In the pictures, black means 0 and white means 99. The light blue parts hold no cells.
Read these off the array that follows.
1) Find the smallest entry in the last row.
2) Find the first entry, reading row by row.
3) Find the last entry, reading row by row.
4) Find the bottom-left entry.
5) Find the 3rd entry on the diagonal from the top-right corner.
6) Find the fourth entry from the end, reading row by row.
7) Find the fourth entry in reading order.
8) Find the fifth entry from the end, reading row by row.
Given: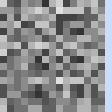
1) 32
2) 81
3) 59
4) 76
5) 38
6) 70
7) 59
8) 49
